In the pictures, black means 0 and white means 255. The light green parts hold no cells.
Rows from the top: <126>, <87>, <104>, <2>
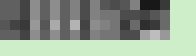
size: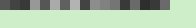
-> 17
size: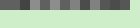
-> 13
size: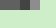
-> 4
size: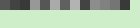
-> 13
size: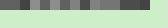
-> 15

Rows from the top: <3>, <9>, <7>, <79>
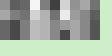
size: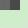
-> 2
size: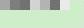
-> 7
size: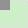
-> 1
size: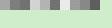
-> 10
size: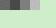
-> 4

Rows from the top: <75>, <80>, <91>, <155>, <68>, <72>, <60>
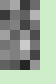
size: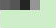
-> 4
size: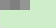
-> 3
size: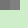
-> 2
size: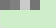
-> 4
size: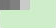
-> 3
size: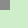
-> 1

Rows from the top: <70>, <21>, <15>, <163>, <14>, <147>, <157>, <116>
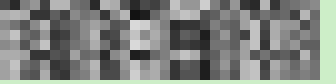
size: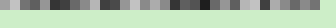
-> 32
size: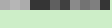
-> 11
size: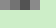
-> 4
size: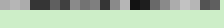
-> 22
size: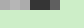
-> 6
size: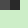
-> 2
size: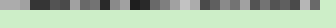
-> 32

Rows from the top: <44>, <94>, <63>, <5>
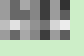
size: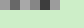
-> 6
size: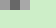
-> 3
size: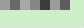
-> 7
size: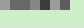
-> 7
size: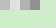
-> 4
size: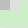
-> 2
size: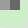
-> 2

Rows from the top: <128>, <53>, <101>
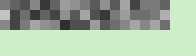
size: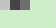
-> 3
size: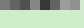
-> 8

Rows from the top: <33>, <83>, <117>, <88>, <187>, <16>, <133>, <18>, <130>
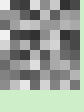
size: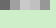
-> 5
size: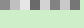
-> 8
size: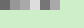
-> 6
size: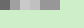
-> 6
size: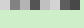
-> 8
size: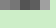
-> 5

